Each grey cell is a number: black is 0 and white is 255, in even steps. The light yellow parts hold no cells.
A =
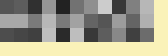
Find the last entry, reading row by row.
108
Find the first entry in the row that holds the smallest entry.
85
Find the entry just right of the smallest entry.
114
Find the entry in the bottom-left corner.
77
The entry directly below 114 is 162
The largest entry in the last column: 183
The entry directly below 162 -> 190
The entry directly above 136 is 156
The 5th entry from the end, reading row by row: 56
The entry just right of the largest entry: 56

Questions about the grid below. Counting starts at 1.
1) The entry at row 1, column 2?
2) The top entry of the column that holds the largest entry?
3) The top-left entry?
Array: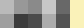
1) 152
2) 199
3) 186

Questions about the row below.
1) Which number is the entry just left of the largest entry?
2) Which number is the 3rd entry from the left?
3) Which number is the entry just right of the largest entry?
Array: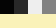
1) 40
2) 238
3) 130

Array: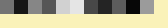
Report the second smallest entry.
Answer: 22
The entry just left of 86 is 134
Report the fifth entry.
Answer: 209

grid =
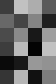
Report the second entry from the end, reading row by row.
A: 17
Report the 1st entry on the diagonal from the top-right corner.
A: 90
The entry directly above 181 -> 24
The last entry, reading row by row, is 124
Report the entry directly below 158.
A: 193
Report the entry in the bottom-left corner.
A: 53
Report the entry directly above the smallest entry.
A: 24

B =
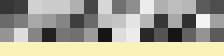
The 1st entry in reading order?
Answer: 54
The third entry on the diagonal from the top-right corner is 98
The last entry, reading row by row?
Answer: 91
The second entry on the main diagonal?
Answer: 125
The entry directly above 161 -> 78
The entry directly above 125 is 62
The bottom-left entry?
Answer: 148
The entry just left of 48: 168
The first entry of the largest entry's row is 106
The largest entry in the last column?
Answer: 161
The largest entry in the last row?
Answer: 236
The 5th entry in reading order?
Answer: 203
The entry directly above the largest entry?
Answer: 91
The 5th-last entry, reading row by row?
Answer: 84

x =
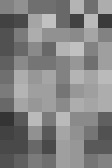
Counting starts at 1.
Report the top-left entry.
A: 130
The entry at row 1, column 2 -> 145
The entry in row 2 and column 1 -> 66
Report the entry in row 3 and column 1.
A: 81
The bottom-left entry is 81
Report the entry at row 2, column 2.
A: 73
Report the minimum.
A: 52
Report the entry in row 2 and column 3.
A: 165
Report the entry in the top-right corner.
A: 173
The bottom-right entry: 130
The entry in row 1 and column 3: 111

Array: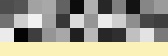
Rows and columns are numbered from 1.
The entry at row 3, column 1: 235
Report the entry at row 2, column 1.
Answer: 113
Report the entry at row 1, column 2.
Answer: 84
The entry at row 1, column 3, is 162
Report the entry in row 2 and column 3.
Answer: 241
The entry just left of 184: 31
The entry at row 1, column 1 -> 77
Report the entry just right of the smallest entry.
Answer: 62
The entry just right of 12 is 176
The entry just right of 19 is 134
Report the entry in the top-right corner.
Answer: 155

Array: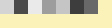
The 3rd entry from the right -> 197
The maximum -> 234
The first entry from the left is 212

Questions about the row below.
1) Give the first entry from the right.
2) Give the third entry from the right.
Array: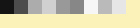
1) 230
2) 246

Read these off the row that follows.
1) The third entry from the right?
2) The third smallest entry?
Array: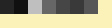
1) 70
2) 57

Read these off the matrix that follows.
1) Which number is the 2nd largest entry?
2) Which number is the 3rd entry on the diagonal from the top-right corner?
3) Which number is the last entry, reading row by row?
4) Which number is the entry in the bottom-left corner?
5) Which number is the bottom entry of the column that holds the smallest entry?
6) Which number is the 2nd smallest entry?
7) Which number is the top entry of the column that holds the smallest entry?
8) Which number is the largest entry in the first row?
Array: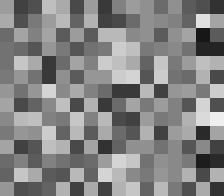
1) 224
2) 164
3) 50
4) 150
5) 170
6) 29
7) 79
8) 191

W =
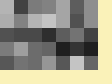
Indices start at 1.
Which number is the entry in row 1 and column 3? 123
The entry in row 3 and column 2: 73
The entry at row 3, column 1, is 81
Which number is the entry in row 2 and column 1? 173
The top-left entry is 180
